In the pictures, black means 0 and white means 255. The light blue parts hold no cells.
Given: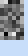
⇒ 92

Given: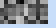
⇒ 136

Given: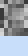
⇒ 112

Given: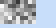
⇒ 150

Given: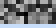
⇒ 61

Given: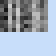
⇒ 47
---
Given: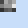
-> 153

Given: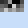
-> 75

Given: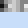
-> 133

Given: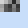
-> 128

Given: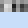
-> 57

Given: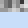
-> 193

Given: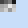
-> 235

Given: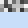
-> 181

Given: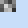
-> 147

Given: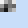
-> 117
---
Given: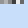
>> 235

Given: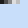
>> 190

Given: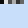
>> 51

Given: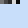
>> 10

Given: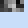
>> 7

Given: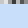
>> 185

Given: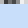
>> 141

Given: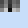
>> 90

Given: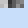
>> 120
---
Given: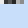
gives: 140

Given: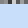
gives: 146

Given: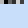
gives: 101

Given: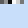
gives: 150

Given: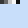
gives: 106

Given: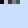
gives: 85

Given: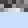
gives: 209

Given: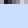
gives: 169

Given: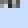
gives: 159

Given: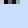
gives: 102
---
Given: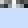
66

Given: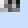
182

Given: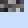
105

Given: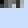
51

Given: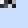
6

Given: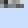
163

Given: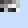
240
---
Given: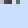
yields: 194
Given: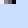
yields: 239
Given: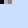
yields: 10
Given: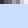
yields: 48
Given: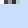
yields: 250
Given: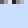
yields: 94
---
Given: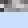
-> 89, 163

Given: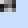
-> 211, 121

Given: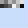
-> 160, 15

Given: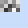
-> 163, 92

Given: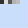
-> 49, 190

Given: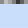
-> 138, 153

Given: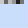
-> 200, 117
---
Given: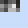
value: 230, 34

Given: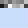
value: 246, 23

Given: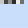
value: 236, 44

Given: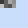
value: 196, 56

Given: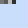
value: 191, 48

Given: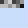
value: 207, 22

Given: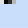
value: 226, 8
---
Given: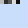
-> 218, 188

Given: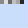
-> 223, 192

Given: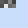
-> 232, 135

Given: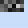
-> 199, 141

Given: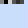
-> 213, 133

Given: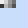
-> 238, 207
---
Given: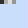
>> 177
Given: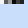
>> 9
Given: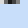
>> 25
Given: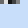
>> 23
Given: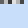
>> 225
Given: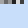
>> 34
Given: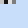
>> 22
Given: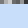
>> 94
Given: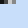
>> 74
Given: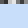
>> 118
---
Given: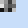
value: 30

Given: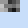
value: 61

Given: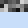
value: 86

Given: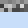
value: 171

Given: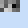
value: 195

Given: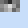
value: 187

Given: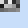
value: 127

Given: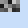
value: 188

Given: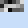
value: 7
